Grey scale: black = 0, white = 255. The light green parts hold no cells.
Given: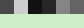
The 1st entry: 72
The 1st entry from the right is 99

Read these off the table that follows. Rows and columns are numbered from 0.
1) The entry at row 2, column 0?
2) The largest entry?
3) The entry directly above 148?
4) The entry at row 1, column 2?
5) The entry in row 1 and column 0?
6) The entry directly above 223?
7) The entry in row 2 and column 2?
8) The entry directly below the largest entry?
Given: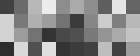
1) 211
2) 236
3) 204
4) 176
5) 211
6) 51
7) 114
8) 156

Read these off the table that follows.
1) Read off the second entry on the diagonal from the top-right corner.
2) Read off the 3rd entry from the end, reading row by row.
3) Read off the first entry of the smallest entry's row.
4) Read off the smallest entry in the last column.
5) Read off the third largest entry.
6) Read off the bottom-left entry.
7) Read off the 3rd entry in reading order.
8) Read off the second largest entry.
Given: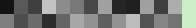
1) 133
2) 83
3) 19
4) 114
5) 173
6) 127
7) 63
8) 188

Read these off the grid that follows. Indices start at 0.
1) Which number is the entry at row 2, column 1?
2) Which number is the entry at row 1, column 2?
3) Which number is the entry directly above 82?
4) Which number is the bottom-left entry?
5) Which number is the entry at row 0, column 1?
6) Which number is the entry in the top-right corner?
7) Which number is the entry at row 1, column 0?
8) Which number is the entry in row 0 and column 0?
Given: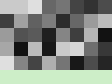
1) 82
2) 97
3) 161
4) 223
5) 202
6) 76
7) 62
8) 202

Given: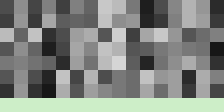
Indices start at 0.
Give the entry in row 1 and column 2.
57
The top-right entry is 43
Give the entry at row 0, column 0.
77
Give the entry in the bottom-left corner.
49
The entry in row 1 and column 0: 63
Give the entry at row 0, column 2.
69
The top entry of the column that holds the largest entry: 187
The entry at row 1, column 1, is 150
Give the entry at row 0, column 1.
142
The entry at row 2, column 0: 187
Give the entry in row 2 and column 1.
100
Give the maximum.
213
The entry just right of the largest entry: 93
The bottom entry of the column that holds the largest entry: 120
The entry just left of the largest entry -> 187
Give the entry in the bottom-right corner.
69
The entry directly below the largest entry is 120

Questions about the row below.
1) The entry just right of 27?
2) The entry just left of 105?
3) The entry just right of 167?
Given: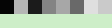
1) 132
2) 167
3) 105

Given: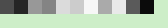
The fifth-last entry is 247
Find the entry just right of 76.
37
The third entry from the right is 233

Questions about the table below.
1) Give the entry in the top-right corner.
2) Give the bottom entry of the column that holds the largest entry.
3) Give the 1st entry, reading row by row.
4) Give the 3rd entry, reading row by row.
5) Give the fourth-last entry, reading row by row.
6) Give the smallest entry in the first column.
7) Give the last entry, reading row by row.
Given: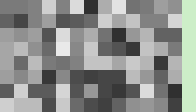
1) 144
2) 201
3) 122
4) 129
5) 144
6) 91
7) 64
